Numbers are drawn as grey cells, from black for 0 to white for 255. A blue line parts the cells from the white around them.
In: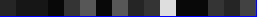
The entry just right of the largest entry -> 8
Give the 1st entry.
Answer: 37
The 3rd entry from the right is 52
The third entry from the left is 22
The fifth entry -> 52

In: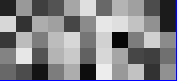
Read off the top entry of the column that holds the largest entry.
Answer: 104
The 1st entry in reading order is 34
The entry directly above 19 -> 83
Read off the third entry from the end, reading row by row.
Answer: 194
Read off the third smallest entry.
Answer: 19
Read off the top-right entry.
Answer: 27
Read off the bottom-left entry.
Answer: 104
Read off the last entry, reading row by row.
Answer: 145
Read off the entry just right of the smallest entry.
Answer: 125
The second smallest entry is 13
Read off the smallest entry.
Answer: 5
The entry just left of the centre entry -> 215
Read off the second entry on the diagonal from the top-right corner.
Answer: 145
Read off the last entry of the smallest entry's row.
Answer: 139
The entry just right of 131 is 231
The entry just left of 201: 180

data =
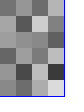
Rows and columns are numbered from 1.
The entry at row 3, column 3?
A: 137
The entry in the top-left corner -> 115
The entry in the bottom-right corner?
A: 219
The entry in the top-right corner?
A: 181

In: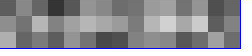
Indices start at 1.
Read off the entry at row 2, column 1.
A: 142
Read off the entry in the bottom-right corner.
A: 109
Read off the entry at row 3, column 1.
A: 175
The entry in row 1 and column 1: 93
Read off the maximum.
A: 209
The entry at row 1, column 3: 101
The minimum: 52
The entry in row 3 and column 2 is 101
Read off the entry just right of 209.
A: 168
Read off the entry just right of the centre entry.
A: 123
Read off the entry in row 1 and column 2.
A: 136
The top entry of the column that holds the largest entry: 161
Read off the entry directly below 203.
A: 109

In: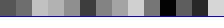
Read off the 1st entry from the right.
214
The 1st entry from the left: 86
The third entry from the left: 193

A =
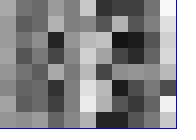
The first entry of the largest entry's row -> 169
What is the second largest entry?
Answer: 241
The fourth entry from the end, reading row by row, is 36
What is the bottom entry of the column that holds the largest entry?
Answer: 200
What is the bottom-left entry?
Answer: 149
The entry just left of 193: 185
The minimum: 20
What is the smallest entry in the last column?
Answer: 77
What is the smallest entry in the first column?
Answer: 135
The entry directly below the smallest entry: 70
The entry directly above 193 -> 85
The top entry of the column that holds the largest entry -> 248
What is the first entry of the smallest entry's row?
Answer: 155
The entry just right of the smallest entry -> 28
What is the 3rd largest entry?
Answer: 235
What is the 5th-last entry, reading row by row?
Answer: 36
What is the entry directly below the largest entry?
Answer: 222
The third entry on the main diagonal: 141
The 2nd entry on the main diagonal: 93
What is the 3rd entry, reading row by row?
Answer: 106
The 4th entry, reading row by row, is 155
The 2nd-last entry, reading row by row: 121
